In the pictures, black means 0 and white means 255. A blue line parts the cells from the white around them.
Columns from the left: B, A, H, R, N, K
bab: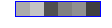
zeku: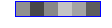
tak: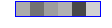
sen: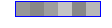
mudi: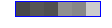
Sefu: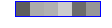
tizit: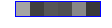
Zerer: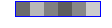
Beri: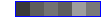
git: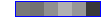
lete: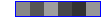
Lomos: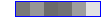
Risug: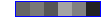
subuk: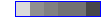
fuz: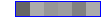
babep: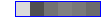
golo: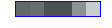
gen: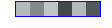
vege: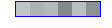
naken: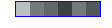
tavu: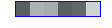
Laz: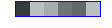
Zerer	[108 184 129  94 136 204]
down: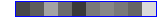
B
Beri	[ 57  94 115  94 158 121]
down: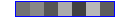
A

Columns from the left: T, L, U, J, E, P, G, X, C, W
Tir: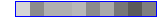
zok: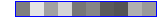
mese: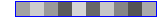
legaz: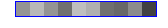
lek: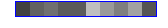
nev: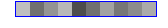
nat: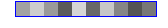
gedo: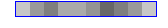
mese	[162 205 154  91 213 104 199 134  84 170]
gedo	[199 154 127 170 170 148 104 127 154 199]
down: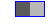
J
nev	[191 112 148 184  77 112 162 119 140 170]
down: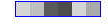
E
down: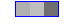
P

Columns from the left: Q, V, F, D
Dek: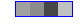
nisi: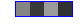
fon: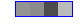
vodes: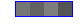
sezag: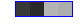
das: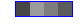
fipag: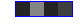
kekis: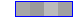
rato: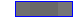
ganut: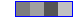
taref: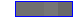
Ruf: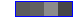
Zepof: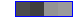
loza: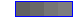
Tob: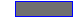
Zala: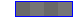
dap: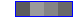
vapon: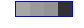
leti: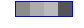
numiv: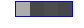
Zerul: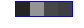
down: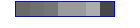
V
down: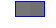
F
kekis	[167 155 187 161]
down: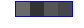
D
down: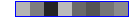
F

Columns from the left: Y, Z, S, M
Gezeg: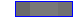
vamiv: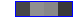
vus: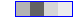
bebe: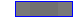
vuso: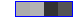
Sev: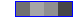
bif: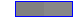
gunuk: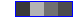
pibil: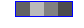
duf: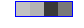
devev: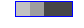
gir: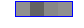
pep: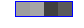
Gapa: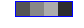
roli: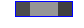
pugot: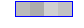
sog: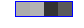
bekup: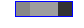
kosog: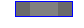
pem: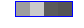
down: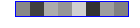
S
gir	[144  99 136 144]
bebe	[121 113 113 121]
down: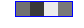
M

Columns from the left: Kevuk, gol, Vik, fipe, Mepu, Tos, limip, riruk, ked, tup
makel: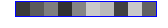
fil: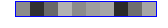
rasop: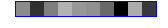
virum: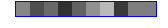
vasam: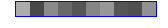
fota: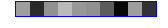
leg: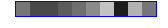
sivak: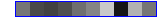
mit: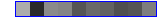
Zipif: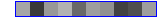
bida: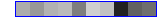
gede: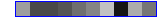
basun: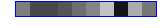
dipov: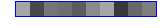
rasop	[139  49 126 178 152 145 105   1 172  57]
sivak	[118  73  65  79 111 133 201  21 178 118]
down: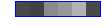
Vik
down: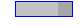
limip

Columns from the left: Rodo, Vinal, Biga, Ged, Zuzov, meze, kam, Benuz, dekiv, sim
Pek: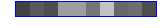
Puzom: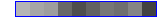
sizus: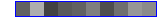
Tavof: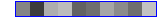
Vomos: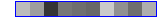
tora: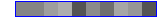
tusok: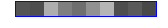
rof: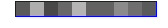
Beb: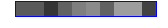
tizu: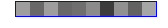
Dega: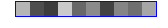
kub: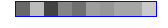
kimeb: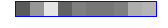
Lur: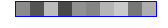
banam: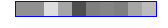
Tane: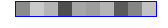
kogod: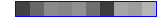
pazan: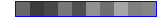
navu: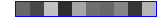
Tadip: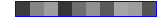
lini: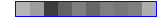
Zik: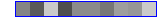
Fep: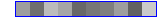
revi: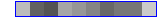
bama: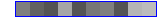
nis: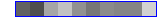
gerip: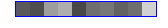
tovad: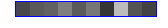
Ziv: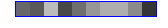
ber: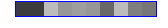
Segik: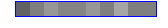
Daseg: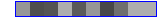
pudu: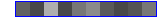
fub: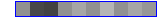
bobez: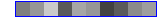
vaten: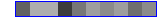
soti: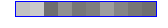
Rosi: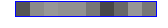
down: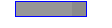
meze
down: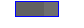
Zuzov

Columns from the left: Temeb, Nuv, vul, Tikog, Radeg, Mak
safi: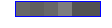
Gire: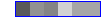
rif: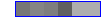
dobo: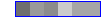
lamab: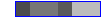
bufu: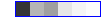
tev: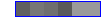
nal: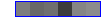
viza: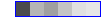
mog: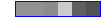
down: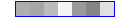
Radeg
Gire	[ 90 146 133 210 166 166]
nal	[126 104 111  60 133 140]
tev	[ 96 119 111  90 154 154]
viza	[ 76 181 160 196 224 230]
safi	[104  96 104 126  82  82]
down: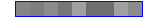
vul

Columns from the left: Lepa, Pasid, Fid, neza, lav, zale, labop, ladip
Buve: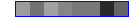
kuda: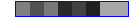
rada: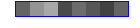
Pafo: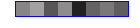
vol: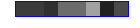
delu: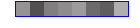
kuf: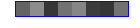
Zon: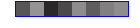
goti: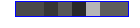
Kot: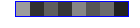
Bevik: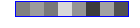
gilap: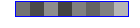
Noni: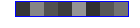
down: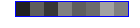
labop
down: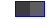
zale
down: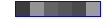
Lepa
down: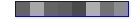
ladip
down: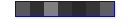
Fid
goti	[ 74  74  54  87  41 182  94  94]
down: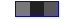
zale

